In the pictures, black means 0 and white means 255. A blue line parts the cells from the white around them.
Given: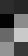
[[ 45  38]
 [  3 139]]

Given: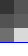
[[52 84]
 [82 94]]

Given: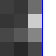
[[62 54]
 [53 60]]

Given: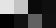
[[228 196]
 [  2  18]]

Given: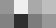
[[149 239]
 [130  47]]

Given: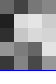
[[104  67]
 [ 32 220]]
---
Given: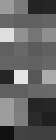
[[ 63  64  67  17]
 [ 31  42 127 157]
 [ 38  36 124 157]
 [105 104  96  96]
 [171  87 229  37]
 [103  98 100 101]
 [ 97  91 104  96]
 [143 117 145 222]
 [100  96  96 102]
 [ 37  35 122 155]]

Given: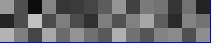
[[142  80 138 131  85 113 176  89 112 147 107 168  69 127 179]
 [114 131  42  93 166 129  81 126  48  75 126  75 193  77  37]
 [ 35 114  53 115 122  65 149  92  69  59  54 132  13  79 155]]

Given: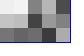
[[172  59 109 101 117]
 [129 153  67 189 195]
 [ 76 182 130 243 239]]

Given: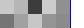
[[139 149 199 161 117]
 [144 204  60 182 200]]

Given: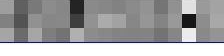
[[148 137 236 134 115 131 130 131 136 140 176 115 126 166 107 165]
 [168 141  23 153 132 150 135 162 171 146  62 136 135 145  83 129]
 [163 154 225 145 117 147 139 130 135 138  36 135 140 121  96 158]]

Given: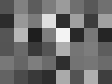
[[ 62 174  83 170  45  57  75  99]
 [107 118 115  46 107 126 102 120]
 [ 93 125 117 175  85  57 106  84]
 [ 37 120  40 243 127  30 183  85]
 [161  60 160  46 223 123 152  44]
 [112  88 111 155 125  92 129  83]]

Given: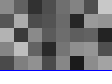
[[163 140  27 135  75 145 127  74]
 [ 79 149 143 117  41  99 190 133]
 [ 35  98  94 109  91 138  58 179]
 [148 154  38 106  83  76 172  86]
 [200  79 131 111  78  49  97 139]]

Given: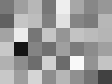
[[ 65 115 144 182 141 213 158 200]
 [196 147 249 107 208 109 141 177]
 [160 140 123 159 111 132  20 200]
 [181 187 195 149 197 118 236 163]
 [183 123 133 225 128 189 197  97]
 [151 135 167 238 119 183 159 121]]
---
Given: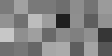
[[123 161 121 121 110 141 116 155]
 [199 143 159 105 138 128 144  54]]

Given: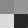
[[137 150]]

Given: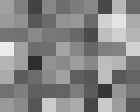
[[160 127  66 134 109 124 135  71 183 106]
 [116 114 137 120 118 104  74 190 208 179]
 [181 160  46 146 138 157 135 188 180 113]
 [113 126  95  98  99 125  91  55 150 118]]

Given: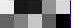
[[237  23  29 146 216]]

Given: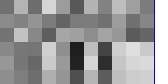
[[113 180 109 213 156  88 179 130 189 159 124]
 [115 194 136  94 166 160 141 164 151  91 101]
 [151 118 103 202 154  34 213  45 197 214 218]]

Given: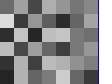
[[108 160  71 174 149 117 135]
 [ 45 195  38 190 197 121 111]
 [ 50 178  63 187 177 145 126]]

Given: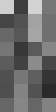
[[207  61 211 119]
 [104  87 165 112]
 [ 92  65 139  71]
 [ 78 131  82  42]]

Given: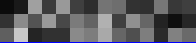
[[ 11  25 160  59 153  63  45 116 110  50  48 119  56  63]
 [ 95 200  36  49  49 138 125 169 102  79 126  43 129 106]]

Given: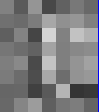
[[129  90 149  72  97 120 104]
 [ 95 131  69 212 129 194 177]
 [126 137  74 195 127 148 162]
 [102 103  64  90 181  52  56]]
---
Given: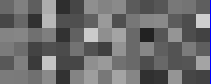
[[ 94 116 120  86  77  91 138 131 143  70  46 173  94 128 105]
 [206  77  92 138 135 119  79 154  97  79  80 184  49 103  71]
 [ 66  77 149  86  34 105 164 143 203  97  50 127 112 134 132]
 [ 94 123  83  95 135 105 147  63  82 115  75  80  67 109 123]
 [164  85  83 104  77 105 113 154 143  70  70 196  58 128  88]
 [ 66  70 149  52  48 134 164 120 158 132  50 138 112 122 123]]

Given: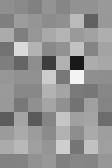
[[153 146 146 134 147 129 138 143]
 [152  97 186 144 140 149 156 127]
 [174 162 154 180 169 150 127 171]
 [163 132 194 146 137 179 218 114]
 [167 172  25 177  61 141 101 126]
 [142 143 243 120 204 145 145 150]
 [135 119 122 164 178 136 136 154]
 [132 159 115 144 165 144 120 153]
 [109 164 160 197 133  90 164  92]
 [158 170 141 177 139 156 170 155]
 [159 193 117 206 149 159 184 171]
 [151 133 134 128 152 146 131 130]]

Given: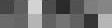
[[133 125  81  42  76 211  95  69]
 [182  53  98 116  99 181 102 106]]

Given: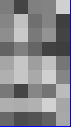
[[208 131 128  68 124]
 [ 63 132 111 193 133]
 [ 67 147 121 201 142]
 [ 62  66 101 128  99]
 [118 192 158 198 166]
 [133 208 169 198 176]
 [187 116 134  69 120]
 [166 210 177 172 175]
 [168  98  83  77 104]]

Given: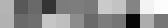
[[252 243 132 195 202 121 125 124  52 105  88 180]
 [118 173   7 117 125 106 141 191 198 111 106 178]]

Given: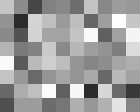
[[152 157 135 195 109 136 129  69 140 197]
 [198 254 158 102 190 154 191 212  43 147]
 [245 161  96 249 195 163 164 211  82 137]
 [219 126 147 158 183 138 202 130 122 180]
 [174 166 142 133 148 189 206 186  89 250]
 [162 185 104 169 148 165 148 105 152 195]
 [ 57 106 215  44 247  96 251 191 173 104]
 [133 228 177 151 175 118 108 156 156  79]]

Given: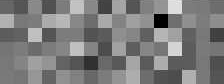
[[109 122 124 221 149 128  85 164  67 136 194 124  81 138  85 101]
 [142 124 143 111   0 145 159 131 169 109 135 183 171 124 120 176]
 [ 65 120  97 161 180  96 133 143  91  83 124 124  85 191  98  93]
 [117 123  92 213 118 134  94 161  78 132 191 134 124 108 124 117]
 [ 79 120  92  91 173  90 165  89 105  49  84  99 148 160 132 120]
 [ 85 121 175  77  82 109 173 147 124 103 129 144 100 150 118 122]]
